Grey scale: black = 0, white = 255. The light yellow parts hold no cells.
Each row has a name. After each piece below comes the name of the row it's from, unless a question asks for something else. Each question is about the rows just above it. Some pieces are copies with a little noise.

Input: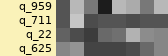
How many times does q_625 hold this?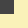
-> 3
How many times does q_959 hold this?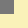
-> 2
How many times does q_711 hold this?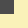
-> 2
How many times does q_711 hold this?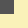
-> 5
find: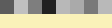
q_959
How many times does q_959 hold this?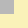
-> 3
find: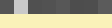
q_711

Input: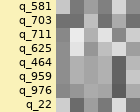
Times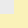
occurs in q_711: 1
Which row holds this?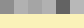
q_464
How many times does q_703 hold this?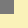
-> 0
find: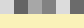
q_22
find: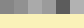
q_976

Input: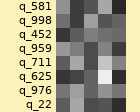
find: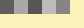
q_711
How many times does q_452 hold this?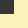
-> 1
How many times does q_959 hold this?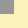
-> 1

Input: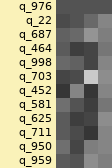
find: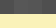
q_976
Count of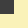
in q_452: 0
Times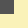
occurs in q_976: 4

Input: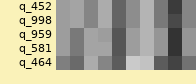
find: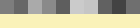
q_464
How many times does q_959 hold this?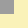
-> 3

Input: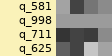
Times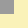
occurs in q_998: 4
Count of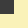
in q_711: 1

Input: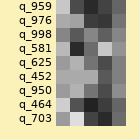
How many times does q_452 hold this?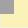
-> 0
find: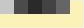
q_959
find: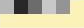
q_581
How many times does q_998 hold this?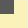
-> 1

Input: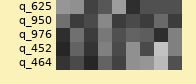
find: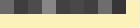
q_950
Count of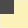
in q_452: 2
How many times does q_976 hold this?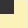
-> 0
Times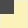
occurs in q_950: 2

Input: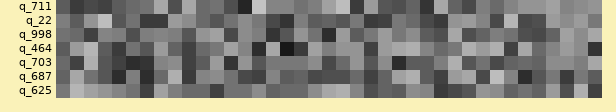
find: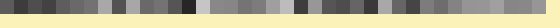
q_711
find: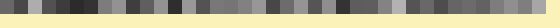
q_703

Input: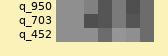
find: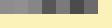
q_950
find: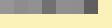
q_452
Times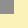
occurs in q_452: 4
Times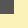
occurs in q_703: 2

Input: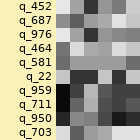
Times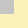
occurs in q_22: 3
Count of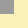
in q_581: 4
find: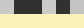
q_22
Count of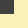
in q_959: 3
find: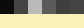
q_959
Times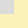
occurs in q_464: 2

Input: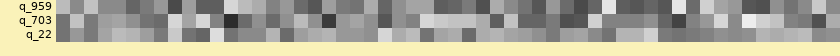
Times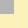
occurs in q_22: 8
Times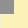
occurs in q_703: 7
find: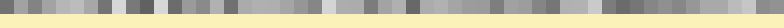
q_22
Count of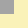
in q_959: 3
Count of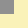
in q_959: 2

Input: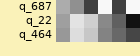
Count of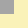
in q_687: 0
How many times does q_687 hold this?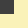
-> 2
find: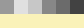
q_464
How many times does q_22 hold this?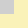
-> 1

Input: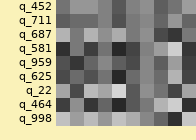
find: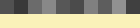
q_959
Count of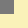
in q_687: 3

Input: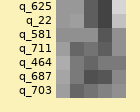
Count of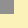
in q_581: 4
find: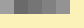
q_703
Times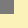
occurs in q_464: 3
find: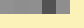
q_581
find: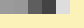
q_625
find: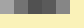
q_687

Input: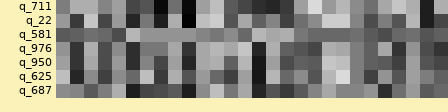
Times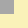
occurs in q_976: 5
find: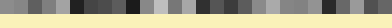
q_687
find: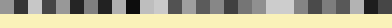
q_22
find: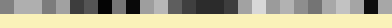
q_711
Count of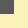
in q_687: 4
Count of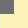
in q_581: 3

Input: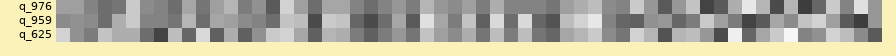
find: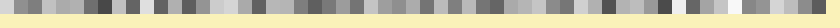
q_625
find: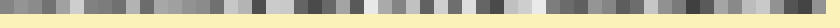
q_959
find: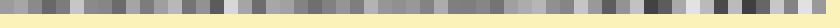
q_976
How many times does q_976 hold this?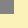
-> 9

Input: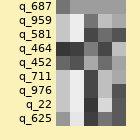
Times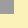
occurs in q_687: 4
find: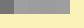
q_687

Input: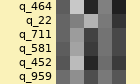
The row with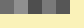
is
q_959
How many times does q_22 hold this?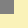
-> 1
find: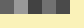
q_711
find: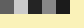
q_464

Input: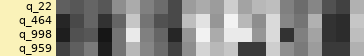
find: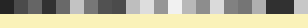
q_464
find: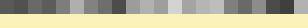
q_22
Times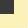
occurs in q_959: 4
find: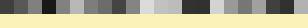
q_959

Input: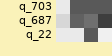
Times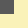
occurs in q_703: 3
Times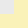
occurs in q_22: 2
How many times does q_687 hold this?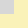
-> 1
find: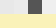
q_22
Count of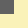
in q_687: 1
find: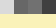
q_687

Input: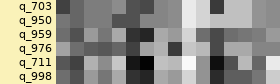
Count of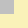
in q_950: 3
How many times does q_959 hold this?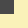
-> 1
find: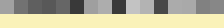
q_976
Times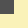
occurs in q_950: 2
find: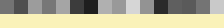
q_998
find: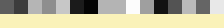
q_711

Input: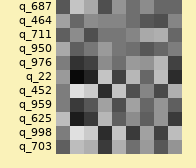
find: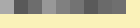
q_950
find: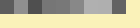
q_711
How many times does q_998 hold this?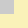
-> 1
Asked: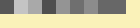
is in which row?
q_687
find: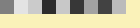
q_998
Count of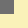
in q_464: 1

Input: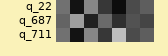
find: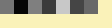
q_711
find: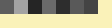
q_687
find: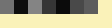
q_22

